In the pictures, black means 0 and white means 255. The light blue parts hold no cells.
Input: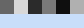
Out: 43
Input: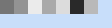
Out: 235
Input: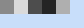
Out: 77
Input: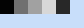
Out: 161
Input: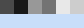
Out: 152
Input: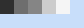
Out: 133
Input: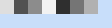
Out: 140
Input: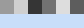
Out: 53
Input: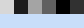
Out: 164
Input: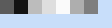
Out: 188
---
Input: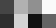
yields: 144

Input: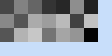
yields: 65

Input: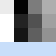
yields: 81

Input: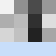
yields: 48

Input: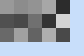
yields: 51

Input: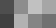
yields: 193

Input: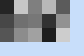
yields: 50

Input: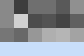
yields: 68

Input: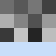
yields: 81
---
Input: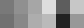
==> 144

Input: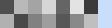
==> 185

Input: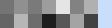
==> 144

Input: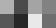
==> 75

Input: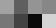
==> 95

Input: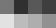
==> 48

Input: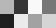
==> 54
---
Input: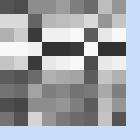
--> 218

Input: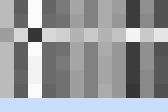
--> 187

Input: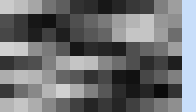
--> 79

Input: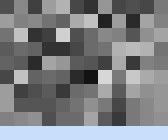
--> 157

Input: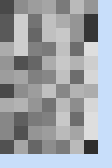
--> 89

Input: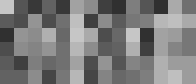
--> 91

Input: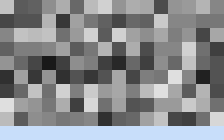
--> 70
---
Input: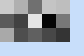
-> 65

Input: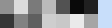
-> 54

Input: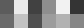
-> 79

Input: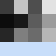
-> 38

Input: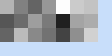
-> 86

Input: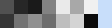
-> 39

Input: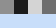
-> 143

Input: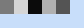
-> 122

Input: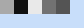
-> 114
